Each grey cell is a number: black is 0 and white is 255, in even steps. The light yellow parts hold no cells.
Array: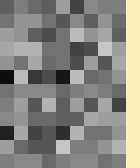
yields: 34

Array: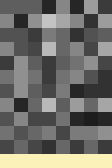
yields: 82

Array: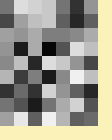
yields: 50

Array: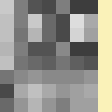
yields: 117

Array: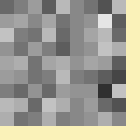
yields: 126

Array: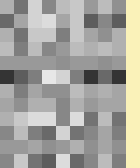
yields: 135

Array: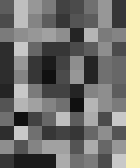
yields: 45

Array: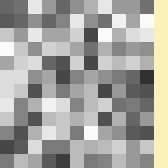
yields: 131

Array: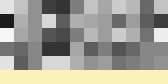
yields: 246
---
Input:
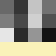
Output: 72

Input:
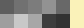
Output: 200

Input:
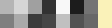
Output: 170

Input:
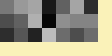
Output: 97

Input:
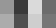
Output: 79

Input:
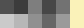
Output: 183
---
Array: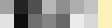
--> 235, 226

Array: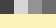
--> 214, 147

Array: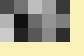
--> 202, 190

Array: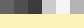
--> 245, 203

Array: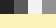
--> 242, 146

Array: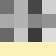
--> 219, 208
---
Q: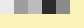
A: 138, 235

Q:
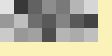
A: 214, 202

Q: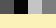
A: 125, 83

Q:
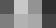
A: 47, 127

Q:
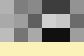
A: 147, 188

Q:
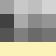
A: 211, 84
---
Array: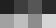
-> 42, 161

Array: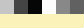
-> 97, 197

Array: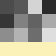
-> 42, 141

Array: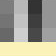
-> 149, 104

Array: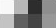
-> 142, 195

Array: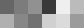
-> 187, 176

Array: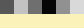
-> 217, 87

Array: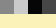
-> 70, 135

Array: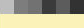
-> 50, 190

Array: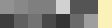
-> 84, 62
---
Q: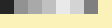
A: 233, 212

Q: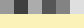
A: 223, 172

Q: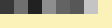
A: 196, 142

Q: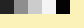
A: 244, 204

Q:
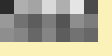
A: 229, 217

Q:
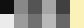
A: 235, 185

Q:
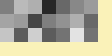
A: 227, 207

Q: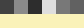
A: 222, 138
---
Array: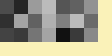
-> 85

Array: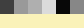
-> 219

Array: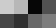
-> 183

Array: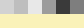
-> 156

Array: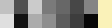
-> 103

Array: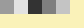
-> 51

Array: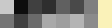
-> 96

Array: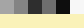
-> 110

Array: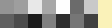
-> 254
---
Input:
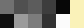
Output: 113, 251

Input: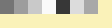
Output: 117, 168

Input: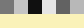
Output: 119, 184

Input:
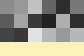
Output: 140, 184

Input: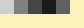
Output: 207, 96

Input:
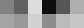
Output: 130, 198

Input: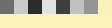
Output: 109, 149

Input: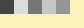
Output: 68, 149

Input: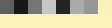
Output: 95, 150
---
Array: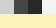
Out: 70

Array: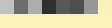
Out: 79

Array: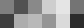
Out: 62

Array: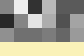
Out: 50

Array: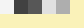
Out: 87

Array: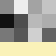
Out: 78
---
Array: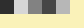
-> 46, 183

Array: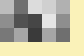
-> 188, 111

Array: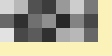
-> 215, 103

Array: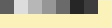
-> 94, 61

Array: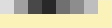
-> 221, 190

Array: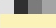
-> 225, 164

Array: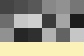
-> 68, 198

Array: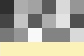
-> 47, 217
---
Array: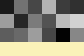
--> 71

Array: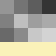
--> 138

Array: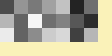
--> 216

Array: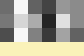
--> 58

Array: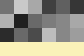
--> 189

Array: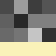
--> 117
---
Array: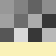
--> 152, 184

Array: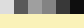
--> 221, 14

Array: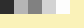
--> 45, 253

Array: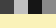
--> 64, 137

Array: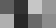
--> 94, 140

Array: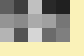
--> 95, 127

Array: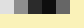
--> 224, 102
